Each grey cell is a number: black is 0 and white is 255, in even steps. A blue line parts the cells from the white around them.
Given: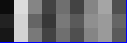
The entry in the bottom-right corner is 90
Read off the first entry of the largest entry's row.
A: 12
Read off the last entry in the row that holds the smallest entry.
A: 79
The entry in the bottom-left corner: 23
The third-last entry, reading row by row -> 133
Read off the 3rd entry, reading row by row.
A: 133
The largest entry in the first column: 34
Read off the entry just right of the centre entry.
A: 90

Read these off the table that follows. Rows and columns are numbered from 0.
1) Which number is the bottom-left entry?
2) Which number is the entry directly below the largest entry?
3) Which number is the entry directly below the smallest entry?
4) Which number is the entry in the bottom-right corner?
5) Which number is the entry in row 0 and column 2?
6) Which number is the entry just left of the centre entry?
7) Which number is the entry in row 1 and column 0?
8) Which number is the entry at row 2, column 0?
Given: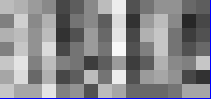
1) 198
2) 155
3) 61
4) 166
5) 155
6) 155
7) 128
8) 177

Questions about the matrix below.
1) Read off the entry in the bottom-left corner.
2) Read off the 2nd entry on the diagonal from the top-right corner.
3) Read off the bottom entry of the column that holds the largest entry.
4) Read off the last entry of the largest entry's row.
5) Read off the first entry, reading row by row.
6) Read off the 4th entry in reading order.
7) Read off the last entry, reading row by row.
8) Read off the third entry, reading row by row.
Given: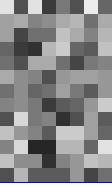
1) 80
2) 112
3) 69
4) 102
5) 226
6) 59
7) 112
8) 226

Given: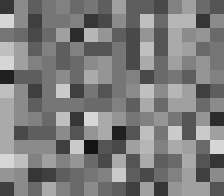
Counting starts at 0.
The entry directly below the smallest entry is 106
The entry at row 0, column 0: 54
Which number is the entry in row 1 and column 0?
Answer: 214
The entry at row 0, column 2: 94
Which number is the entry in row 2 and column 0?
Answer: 118
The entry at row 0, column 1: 139
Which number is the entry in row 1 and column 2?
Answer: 63
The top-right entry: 84
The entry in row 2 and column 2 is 73
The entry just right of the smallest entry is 84
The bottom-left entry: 63
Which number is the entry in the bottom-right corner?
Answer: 84
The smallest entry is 20

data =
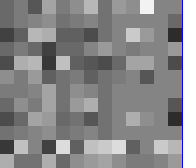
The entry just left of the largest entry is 142
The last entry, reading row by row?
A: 154
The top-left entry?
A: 105
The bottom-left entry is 174
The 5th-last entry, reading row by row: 142
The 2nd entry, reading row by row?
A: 123
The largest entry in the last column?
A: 183
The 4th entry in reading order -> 164
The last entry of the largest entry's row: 132
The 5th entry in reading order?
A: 123
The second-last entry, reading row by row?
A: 132
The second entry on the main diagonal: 123
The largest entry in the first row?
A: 242
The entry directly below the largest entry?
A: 132
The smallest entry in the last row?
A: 105
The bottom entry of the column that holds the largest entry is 123
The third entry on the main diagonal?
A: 183
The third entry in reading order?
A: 86

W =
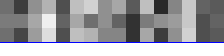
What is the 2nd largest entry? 221
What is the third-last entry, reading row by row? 209
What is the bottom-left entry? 111
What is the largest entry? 239
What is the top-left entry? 111
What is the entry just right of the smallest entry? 133
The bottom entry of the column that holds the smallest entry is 61
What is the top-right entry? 90
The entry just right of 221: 79
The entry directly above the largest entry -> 179
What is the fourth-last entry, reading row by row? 144
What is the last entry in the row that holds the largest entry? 99
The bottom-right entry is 90
